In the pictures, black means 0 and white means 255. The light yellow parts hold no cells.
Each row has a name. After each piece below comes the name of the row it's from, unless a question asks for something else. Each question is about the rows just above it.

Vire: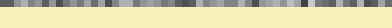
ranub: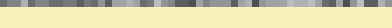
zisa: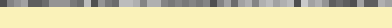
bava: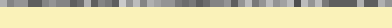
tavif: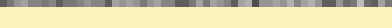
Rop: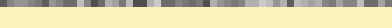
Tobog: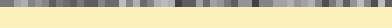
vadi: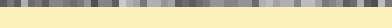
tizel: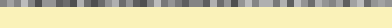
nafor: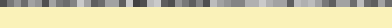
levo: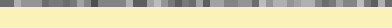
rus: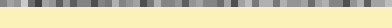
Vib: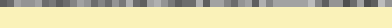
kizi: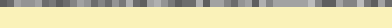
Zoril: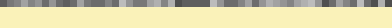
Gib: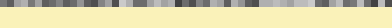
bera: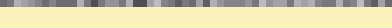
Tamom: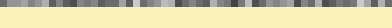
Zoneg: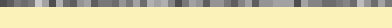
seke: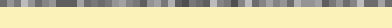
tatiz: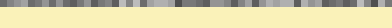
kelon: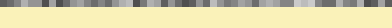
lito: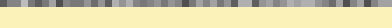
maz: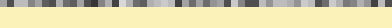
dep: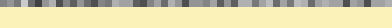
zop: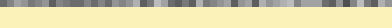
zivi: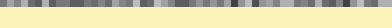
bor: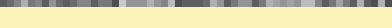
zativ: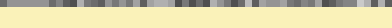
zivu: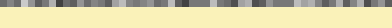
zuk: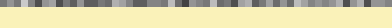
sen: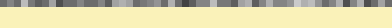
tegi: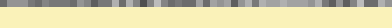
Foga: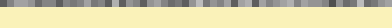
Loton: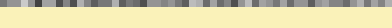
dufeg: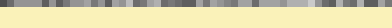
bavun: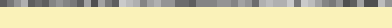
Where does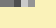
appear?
bor
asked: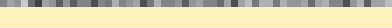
rus
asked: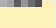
kelon
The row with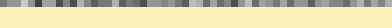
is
Loton
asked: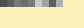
Tamom
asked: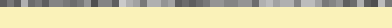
vadi
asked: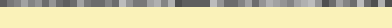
Zoril

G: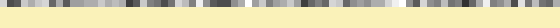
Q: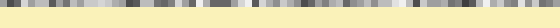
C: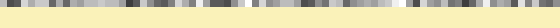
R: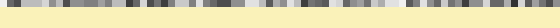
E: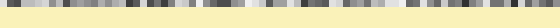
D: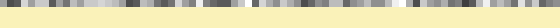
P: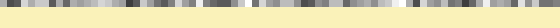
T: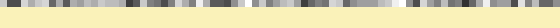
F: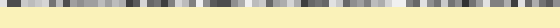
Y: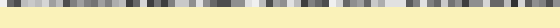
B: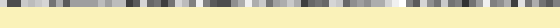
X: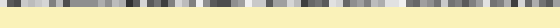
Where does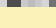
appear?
B
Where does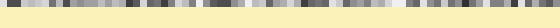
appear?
F
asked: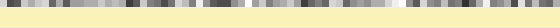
G

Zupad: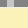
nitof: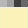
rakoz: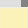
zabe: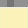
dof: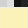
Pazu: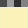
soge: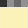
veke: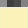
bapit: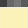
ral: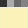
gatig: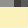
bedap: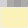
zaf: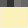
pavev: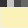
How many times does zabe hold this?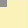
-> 3
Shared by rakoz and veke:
[131]
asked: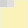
dof
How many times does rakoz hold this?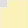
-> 3

